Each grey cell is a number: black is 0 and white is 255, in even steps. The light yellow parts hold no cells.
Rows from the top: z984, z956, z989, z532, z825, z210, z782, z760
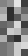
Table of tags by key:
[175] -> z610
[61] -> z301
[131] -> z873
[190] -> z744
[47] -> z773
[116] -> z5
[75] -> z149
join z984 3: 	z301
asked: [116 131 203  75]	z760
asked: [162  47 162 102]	z956

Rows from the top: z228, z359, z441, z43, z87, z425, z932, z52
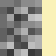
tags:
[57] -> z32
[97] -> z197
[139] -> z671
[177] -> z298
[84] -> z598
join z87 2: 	z671
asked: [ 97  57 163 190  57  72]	z52
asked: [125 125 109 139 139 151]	z228
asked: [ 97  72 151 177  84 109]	z359

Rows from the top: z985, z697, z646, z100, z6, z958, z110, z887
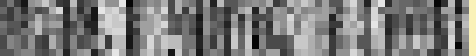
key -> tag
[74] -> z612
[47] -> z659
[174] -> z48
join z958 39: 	z612
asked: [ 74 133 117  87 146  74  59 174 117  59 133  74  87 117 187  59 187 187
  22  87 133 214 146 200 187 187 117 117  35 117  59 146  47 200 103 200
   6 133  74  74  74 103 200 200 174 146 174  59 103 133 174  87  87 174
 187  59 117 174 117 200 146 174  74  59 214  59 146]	z958
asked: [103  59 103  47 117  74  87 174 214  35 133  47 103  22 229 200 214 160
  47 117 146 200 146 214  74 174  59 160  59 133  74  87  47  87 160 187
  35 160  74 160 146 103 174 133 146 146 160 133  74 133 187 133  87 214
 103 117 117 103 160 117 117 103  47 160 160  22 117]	z697
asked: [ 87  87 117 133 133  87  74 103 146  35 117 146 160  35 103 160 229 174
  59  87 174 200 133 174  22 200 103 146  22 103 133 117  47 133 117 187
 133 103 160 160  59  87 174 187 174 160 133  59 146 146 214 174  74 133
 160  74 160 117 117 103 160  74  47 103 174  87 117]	z887

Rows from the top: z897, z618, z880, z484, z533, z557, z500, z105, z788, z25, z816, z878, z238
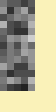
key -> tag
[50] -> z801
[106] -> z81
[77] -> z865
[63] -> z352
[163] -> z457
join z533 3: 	z801
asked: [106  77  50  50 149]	z533

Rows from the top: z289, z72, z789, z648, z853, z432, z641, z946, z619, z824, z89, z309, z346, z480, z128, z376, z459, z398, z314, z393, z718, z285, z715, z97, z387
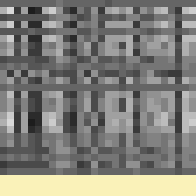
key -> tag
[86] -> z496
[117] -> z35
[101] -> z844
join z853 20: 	z844
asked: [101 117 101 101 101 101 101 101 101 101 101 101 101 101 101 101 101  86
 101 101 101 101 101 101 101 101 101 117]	z346
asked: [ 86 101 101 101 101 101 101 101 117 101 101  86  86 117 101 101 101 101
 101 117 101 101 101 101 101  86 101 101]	z387
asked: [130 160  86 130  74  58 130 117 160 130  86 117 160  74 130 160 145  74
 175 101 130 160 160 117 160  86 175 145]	z641
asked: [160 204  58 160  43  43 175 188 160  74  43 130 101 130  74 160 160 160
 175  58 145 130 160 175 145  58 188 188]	z432
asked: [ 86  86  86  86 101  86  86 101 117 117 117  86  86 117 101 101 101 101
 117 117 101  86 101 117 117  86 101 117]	z853

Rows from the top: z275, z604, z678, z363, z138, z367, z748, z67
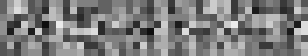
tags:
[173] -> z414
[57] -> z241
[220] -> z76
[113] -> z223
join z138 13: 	z76
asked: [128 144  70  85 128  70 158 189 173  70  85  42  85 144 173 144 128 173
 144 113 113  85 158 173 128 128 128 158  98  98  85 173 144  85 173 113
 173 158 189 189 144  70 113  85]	z678
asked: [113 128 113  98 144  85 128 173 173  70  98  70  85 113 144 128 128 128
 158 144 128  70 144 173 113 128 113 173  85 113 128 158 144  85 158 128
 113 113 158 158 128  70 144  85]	z367
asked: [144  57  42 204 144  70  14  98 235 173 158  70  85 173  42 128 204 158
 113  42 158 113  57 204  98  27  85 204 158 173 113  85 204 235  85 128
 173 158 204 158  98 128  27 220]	z363
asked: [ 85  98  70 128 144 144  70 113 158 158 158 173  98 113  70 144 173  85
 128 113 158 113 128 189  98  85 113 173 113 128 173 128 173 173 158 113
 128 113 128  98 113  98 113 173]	z67

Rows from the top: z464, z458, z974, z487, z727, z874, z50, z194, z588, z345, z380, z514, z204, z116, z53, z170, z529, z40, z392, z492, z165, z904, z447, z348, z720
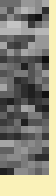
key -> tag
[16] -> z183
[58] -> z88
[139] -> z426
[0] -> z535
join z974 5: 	z183
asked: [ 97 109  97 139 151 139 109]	z392
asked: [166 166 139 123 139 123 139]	z165

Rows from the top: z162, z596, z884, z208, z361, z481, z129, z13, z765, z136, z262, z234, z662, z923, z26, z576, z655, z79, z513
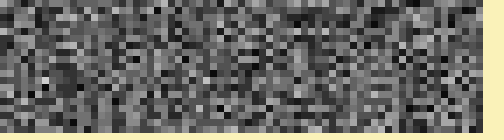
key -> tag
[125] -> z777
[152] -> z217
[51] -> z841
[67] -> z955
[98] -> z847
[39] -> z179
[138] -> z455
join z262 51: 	z455
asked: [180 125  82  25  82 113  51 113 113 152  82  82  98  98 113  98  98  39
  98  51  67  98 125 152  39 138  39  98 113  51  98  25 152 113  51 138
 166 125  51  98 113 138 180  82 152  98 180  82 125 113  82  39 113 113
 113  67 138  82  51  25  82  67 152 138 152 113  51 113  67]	z361
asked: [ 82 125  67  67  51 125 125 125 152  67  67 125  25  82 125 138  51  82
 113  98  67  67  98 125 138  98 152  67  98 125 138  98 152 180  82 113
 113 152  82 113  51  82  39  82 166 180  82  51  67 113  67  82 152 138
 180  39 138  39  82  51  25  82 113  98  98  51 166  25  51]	z513
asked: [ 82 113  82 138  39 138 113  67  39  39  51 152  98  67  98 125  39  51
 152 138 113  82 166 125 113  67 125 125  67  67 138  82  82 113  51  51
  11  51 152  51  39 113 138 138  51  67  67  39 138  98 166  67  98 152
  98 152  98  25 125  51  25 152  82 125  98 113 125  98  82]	z136

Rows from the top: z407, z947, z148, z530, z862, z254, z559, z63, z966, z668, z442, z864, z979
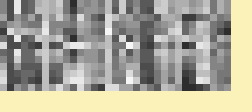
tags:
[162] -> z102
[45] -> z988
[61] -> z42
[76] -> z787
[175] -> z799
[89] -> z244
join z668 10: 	z102
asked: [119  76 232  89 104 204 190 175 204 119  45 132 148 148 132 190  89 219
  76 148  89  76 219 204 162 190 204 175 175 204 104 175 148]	z254
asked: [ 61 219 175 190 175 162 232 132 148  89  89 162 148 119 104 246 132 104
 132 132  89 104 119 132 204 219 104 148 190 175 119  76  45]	z862
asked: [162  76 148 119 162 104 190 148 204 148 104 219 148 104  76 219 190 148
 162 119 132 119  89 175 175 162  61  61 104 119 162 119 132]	z148

